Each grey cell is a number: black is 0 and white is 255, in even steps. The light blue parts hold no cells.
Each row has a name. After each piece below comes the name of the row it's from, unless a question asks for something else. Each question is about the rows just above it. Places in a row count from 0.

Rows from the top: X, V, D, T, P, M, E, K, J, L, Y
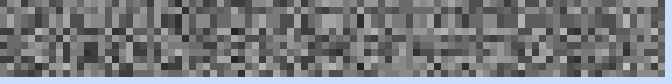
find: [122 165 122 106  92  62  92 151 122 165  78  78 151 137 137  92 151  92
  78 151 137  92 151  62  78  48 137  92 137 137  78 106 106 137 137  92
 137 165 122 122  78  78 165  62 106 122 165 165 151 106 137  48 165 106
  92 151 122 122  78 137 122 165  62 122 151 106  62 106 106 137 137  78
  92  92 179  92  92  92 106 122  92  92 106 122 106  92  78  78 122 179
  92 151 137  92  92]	D
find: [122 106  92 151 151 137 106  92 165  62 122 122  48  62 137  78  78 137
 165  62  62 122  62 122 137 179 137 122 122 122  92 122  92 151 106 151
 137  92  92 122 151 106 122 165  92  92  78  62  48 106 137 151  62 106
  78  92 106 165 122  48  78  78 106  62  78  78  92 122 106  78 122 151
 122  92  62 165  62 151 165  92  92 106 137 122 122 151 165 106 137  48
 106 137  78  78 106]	K
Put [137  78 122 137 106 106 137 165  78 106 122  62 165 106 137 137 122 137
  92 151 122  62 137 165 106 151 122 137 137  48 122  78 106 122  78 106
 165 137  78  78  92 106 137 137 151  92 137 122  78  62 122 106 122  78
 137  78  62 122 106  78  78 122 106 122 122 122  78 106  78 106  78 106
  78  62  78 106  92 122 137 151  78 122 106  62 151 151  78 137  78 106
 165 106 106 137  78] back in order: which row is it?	M
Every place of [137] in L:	10 12 28 38 39 44 50 56 57 59 63 67 68 70
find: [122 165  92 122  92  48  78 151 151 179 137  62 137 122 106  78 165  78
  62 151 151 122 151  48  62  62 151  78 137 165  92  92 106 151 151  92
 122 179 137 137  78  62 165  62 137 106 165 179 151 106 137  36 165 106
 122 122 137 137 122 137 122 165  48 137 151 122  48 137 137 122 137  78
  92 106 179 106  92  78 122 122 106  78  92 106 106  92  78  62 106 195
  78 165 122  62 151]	L

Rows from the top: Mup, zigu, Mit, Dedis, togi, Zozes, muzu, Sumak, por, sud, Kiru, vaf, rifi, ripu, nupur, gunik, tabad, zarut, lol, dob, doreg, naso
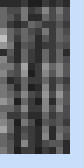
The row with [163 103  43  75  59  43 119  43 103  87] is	lol
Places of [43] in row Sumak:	0 2 5 9
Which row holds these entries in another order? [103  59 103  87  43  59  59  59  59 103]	vaf

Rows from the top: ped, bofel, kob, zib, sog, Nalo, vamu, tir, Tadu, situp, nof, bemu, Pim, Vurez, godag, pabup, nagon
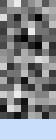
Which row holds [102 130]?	bofel
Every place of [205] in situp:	0
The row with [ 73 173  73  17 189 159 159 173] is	godag
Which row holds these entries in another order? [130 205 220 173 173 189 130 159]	Tadu
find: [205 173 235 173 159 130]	Vurez

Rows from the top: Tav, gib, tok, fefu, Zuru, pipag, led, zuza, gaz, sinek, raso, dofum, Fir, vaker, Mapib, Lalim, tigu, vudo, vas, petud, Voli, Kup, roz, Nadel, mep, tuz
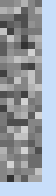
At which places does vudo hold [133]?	4 5
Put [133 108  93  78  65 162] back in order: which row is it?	vaker
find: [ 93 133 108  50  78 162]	led
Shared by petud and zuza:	[133]
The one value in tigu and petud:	[120]
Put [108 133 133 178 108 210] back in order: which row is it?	Nadel

